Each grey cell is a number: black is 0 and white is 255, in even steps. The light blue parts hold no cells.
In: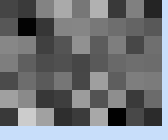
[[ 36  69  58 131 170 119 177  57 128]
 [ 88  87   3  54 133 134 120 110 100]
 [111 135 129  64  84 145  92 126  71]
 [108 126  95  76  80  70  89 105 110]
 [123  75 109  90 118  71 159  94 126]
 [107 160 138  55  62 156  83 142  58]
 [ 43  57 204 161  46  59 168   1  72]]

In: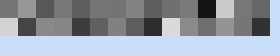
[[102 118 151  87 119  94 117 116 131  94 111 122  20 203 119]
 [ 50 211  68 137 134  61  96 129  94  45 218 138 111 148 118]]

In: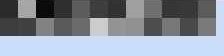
[[ 91  43 166  11  48  92  62  50 160 112  54  56]
 [121  62  65 130  90 106 204 147 144  78 120  73]]

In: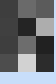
[[ 91  62 106]
 [173  64  36]
 [ 33  62 109]
 [ 44  77 210]]

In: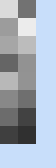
[[114 219]
 [236 156]
 [188 166]
 [146 101]
 [147 184]
 [111 136]
 [ 66 108]
 [ 48  63]]

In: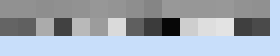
[[144 145 145 142 144 146 151 148 142 133 152 151 151 152 146]
 [ 74 100  96 171  65 185 156 218  95  59   7 206 222 227  63]]
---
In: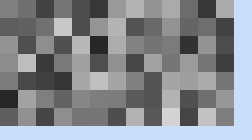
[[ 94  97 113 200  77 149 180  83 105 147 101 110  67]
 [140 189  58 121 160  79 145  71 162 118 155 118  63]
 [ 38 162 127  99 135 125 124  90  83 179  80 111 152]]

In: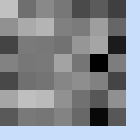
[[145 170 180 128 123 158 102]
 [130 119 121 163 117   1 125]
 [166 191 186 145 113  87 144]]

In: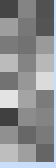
[[158 120  84]
 [187 132 184]
 [227 164 123]
 [144 103 122]]

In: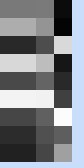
[[173 173 148   4]
 [216 216 189  22]
 [243 243 241  64]
 [ 44  44  80  94]]

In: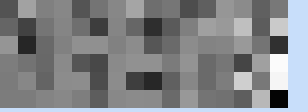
[[101  66 117 133 111  61 133 102  46  90 127 160 153 191  92 202]
 [125 115 104 138  85  72 138 145 145 123 147 106 118  69 160 251]
 [124 124 132 136 126  93 136 139 138 106 152 116 113  94 184   4]]

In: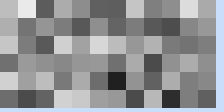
[[175 116 149 124  88 143 100 124  88  77 135 152]
 [112 154 144 136 150 152 112 171  75 145 172 143]
 [109  75  99 209 201 159 152  75 184  45 126  96]]
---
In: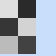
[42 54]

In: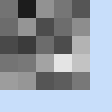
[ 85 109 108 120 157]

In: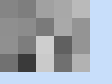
[186 169 206  58]

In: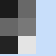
[104 103]

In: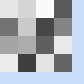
[ 89  71 172 236]

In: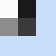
[ 25 140]

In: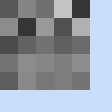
[ 53  81 114 140  93]

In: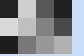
[ 33 130 120]
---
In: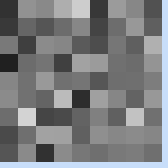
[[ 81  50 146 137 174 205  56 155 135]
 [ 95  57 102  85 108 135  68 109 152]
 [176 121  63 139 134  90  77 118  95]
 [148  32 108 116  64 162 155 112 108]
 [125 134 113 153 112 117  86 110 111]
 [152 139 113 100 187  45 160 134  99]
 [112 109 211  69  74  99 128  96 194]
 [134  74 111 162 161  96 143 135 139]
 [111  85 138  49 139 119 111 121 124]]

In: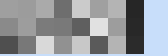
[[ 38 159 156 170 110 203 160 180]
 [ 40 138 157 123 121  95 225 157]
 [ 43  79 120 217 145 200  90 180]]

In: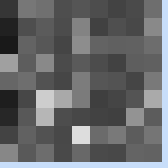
[[110  54 119 112  78  85  77  67  74]
 [137  33  78  91  76 131  65  79  72]
 [109  25  99  87  69 141  99  96  97]
 [ 96 160  93 137  75  90  76  66  94]
 [121 102 110  82  70 124  86  83  69]
 [170  30  71 205 169 123  63  69  84]
 [ 92  39  88 182  77  71  66  64 147]
 [117  67  97  82  72 221 107 121  92]
 [ 98 135  89 109  73 104  74  72 100]]

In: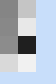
[[197 133]
 [232 136]
 [ 31 140]
 [241 217]]

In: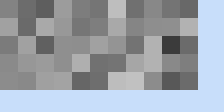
[[104 131 108  94 156 125 117 190 112 136 116]
 [178 161 106 169 152 118 126 169 133 142 143]
 [107 123 161  96 143 142 161 148 115 178  59]
 [126 138 151 155 143 175 113 116 166 178 137]
 [107 140 137 160 163 102 110 189 193 140  88]]

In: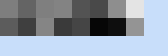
[[228 126 100 127 131  83  73 142]
 [148  92  63 133  58  69   6  14]]
